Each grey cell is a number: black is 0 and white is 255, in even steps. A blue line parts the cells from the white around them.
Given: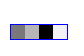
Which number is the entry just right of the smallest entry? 242
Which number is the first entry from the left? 121
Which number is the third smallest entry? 182

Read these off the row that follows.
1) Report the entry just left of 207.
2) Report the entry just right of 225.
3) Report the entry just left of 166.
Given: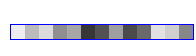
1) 225
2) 207
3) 143

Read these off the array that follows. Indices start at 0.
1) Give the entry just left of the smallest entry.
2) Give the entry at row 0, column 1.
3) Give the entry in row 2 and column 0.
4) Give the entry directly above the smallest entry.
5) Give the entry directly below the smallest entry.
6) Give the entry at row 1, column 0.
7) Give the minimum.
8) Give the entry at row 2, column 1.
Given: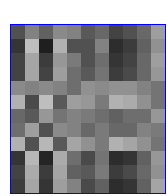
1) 190
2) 130
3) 67
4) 97
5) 60
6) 53
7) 31
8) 165

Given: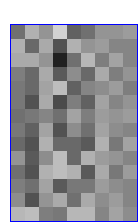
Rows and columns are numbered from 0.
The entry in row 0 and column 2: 148
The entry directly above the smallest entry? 82
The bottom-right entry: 141
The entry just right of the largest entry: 97
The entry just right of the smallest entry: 112
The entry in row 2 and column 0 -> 170
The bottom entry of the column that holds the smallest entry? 120
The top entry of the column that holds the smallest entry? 210
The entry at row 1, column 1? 105
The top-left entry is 112
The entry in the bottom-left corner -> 183
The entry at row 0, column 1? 177
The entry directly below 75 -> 112
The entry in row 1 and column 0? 177
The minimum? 33
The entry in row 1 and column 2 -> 170
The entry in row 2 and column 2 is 148

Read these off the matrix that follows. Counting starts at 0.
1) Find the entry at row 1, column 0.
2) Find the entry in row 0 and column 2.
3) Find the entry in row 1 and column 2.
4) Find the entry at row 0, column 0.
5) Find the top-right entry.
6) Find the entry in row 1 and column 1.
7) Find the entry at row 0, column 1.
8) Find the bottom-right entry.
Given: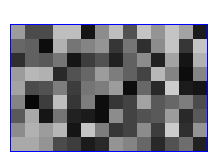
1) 103
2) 75
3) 13
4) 156
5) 27
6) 97
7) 75
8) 33

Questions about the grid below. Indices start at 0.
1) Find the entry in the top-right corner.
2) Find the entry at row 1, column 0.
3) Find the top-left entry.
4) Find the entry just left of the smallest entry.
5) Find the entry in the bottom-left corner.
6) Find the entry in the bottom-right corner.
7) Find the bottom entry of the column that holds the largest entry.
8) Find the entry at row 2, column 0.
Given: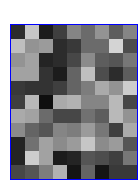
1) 133
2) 191
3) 44
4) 185
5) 71
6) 57
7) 57
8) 147

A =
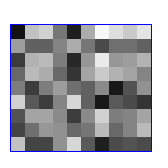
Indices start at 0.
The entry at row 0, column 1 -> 194
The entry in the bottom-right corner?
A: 75
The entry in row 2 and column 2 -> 186
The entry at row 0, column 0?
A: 18
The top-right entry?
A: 228
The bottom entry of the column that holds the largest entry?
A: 31
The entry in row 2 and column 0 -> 60
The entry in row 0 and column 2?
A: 209
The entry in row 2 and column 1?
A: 178
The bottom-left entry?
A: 194
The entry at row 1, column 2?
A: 97
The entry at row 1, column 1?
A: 97
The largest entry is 248
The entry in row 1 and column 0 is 157

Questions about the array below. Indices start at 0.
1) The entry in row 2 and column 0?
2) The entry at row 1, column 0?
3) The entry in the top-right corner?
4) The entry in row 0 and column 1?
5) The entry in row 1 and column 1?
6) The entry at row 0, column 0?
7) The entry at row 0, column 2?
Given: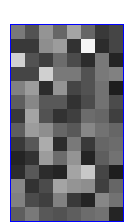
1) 208
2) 57
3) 69
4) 82
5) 57
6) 121
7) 148

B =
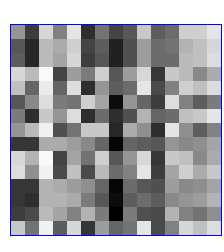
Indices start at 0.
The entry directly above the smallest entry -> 12
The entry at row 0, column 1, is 61
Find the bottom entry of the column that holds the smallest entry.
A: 101
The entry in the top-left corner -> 149
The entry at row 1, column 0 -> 87
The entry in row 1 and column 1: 39
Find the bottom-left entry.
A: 200
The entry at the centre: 39
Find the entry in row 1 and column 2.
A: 186
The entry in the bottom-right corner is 221
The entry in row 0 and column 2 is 215
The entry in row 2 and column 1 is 39
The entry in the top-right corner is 229
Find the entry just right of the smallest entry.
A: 123
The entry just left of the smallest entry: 123
